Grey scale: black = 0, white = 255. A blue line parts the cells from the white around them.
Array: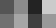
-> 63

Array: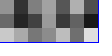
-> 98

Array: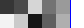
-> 95

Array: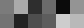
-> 205

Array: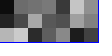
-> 160

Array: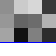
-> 108

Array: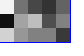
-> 79

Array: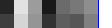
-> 86
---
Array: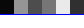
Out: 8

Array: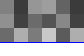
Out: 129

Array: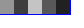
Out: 149

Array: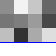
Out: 141

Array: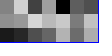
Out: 131

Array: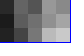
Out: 41

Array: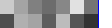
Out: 203
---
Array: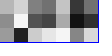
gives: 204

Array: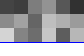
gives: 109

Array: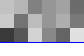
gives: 210

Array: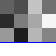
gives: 182

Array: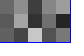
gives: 199

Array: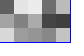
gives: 149
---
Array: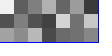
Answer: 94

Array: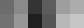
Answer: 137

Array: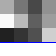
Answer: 118

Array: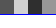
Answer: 209

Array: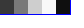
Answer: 121

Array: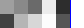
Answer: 137

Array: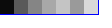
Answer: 89

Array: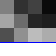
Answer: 49
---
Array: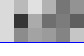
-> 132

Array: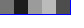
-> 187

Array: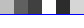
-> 44

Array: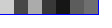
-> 92

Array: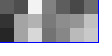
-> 186

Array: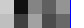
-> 76

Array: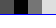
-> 117

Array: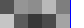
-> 75

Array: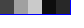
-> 14

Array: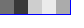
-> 235
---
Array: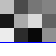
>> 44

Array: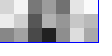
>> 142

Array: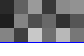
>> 112

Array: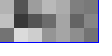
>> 165

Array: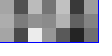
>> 89

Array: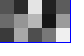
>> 78

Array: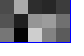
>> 206

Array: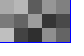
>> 47
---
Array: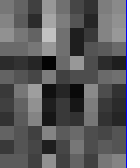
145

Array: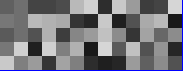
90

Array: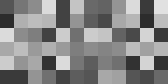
219

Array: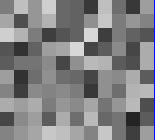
207

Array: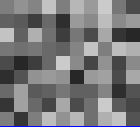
195
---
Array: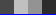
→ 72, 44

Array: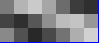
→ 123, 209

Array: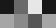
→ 24, 166

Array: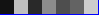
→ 18, 205

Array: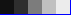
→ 17, 236

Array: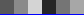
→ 88, 167

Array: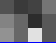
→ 82, 88

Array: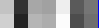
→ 195, 111

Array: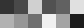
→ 51, 28

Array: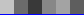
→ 196, 94
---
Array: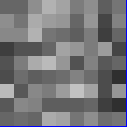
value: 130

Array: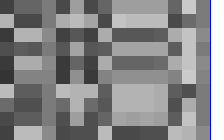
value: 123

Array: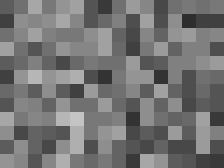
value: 64

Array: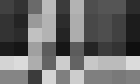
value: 28

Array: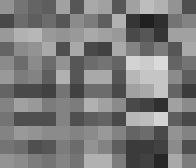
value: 131
